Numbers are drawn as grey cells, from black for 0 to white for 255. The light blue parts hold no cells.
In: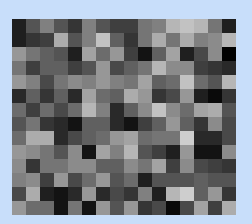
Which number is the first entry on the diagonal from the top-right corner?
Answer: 31
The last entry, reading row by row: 172
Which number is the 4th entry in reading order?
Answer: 84
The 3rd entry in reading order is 128
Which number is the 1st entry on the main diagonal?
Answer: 31
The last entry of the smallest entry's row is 1
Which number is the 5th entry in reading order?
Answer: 53
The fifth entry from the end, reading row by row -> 10
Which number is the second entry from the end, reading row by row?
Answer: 63
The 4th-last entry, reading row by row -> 73
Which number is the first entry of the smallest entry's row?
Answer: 151
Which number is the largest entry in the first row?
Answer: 194
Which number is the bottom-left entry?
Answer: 151
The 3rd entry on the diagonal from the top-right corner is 73
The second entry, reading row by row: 84

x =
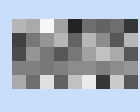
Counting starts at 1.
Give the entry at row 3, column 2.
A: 149
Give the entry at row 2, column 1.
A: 64
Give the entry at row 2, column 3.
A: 149
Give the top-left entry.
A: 182
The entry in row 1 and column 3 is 247
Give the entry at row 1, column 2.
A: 170
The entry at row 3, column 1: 75
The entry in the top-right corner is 54
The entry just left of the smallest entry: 161
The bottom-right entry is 87
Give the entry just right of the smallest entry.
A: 110

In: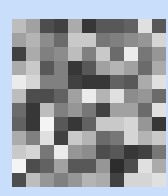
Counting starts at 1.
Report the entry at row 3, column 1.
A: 65
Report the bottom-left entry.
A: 77
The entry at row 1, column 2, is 161
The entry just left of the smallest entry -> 150
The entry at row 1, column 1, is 189
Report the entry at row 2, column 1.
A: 161
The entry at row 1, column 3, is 77
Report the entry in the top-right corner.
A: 88
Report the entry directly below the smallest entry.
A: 65
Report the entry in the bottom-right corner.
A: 224
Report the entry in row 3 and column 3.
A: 128
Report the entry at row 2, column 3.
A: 140
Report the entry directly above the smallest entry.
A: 88
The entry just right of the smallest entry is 77
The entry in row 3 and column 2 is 171

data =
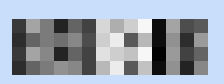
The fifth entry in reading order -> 100
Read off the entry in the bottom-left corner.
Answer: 45
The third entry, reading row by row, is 123
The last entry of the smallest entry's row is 100
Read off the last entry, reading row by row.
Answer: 135
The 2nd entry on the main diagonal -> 100
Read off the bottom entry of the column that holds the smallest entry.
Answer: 13
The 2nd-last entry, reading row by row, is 35
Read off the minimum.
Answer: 2
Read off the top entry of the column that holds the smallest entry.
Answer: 13
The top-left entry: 57
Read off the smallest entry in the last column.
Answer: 89
